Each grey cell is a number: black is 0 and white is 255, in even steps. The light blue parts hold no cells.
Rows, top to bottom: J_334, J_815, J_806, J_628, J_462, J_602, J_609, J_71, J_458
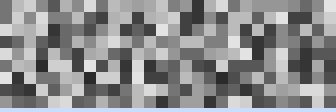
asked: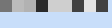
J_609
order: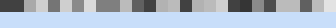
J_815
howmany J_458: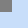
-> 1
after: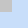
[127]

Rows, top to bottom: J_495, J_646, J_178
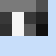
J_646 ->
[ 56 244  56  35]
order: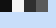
J_178
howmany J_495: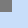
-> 3
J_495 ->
[122 122 122  79]
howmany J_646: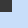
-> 2
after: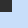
[244]

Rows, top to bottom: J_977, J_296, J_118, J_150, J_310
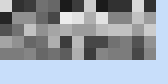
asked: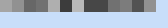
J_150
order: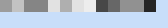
J_296

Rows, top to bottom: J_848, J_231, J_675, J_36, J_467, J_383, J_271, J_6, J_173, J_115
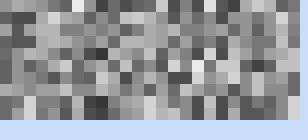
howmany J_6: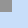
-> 2
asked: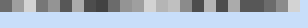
J_115
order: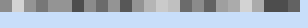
J_231

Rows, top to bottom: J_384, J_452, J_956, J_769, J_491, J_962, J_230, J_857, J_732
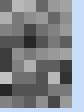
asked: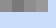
J_491
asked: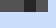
J_769

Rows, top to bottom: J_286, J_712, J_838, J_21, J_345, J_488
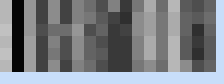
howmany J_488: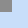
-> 3
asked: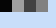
J_21

